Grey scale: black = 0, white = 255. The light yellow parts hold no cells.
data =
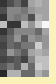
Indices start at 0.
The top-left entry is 53
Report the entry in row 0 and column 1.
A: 79
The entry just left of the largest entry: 205
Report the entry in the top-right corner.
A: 163
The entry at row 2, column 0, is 53
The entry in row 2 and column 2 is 119
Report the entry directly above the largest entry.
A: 163
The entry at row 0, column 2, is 105
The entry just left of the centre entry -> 149
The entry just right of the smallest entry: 177
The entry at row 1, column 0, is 79
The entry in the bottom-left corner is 40
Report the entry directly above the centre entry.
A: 134
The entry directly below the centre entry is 119

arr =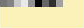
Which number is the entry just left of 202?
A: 131
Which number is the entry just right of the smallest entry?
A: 102

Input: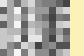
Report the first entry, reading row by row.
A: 230
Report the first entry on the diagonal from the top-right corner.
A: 68
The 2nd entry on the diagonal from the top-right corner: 184
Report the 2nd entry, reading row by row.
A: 169
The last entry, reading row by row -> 200
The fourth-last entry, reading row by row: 141
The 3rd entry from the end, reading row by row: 82
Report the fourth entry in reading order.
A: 184
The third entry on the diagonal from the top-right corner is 68
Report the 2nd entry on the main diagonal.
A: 169
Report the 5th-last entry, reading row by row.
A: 141
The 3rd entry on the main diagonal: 200
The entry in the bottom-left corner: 112
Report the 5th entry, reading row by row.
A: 214
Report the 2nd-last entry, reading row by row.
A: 169

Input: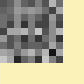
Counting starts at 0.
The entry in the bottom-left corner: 197
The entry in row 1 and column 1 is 110
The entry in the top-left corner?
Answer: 83
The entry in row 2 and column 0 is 110
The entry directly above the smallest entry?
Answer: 166
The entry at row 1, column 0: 98
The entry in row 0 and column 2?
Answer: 141
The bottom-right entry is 68
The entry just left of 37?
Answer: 166
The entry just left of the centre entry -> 181
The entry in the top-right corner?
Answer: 110
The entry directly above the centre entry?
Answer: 126
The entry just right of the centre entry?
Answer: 197
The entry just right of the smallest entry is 166
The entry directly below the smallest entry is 126
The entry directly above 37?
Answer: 110
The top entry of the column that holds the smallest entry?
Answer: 181

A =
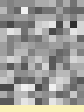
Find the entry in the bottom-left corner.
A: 88
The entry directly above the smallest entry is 129
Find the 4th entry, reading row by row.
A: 142
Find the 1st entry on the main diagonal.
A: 142
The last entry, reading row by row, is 142
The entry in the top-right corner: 171
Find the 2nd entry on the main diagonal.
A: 129
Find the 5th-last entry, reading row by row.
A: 228
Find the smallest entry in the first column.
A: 73
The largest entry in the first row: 184
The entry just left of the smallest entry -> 200
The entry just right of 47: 213
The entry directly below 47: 228
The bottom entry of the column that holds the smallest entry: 114
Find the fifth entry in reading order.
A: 142
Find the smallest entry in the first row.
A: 114
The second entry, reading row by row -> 129
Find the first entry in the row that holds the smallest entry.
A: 102
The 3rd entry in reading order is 142

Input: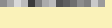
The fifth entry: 58
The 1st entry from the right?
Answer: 155
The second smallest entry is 82
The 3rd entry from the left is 216

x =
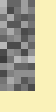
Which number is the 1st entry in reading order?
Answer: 184
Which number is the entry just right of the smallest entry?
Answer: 116
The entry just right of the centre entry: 158
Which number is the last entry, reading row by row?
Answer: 75
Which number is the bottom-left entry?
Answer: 129
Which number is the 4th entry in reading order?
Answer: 158
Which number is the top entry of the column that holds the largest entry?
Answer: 102
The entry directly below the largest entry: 88
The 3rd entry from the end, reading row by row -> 88
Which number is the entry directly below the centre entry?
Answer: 129
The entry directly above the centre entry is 143
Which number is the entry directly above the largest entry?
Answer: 143
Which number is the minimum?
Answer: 60
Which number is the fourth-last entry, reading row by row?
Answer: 143
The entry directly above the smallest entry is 75
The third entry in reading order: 102

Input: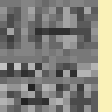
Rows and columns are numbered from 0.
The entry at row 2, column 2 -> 91
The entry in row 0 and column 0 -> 120
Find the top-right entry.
120
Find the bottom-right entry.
91
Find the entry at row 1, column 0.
148
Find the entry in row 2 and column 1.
75
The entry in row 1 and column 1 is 105
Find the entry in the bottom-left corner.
148
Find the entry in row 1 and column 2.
91
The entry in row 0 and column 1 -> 120
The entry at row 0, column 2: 120

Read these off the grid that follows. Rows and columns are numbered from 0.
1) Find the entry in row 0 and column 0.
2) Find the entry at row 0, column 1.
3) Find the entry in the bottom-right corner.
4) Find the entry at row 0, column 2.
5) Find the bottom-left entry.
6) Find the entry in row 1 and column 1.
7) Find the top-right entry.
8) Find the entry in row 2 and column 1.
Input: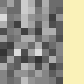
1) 121
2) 162
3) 78
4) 108
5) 133
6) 108
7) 108
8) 121
